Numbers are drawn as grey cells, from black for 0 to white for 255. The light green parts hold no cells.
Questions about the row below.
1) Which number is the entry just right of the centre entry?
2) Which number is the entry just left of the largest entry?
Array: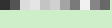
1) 164
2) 122
